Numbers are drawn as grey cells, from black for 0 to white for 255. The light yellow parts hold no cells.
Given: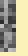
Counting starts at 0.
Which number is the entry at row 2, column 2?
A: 102
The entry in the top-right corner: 118
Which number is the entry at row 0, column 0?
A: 130
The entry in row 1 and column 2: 72
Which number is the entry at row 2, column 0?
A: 72
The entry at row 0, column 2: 130
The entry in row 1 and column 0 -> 118
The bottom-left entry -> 146
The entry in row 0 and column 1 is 178

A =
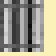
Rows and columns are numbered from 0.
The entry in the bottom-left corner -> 83
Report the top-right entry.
154
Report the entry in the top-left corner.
83
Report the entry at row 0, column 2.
154
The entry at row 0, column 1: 197
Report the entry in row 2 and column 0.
83
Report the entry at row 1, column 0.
96
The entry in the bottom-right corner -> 154
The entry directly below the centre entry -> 181
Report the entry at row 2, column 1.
197
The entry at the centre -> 181
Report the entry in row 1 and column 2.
111

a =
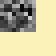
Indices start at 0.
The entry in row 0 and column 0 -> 110
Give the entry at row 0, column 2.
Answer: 152
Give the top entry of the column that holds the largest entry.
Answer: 152
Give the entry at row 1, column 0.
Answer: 152
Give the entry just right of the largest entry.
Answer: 125
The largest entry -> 206
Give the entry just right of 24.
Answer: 110
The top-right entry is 178
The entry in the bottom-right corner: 125
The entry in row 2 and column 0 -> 79
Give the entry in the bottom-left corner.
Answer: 110
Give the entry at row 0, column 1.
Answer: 137
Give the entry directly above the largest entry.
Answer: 8

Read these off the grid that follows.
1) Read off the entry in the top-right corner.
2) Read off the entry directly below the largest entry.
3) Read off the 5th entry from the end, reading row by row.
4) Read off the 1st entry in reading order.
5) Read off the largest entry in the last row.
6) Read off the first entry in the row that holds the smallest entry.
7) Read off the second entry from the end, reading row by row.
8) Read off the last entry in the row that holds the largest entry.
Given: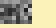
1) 142
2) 142
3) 116
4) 142
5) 142
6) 158
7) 116
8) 201

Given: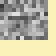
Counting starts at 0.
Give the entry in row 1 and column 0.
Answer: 58
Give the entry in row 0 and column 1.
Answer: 97
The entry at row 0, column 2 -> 194
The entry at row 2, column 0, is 83
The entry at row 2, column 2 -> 126
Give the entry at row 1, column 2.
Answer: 112
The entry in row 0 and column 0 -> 167
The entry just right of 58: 126
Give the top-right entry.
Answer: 141
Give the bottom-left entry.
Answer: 167
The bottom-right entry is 112

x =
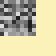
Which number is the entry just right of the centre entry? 168
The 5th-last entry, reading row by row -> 168
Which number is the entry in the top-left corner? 84
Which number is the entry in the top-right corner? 112
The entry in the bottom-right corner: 112
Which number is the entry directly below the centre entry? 112
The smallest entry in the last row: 60
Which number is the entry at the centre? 29
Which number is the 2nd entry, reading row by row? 180
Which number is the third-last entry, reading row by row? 180
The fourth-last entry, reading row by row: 141
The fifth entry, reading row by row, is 194
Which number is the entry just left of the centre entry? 141
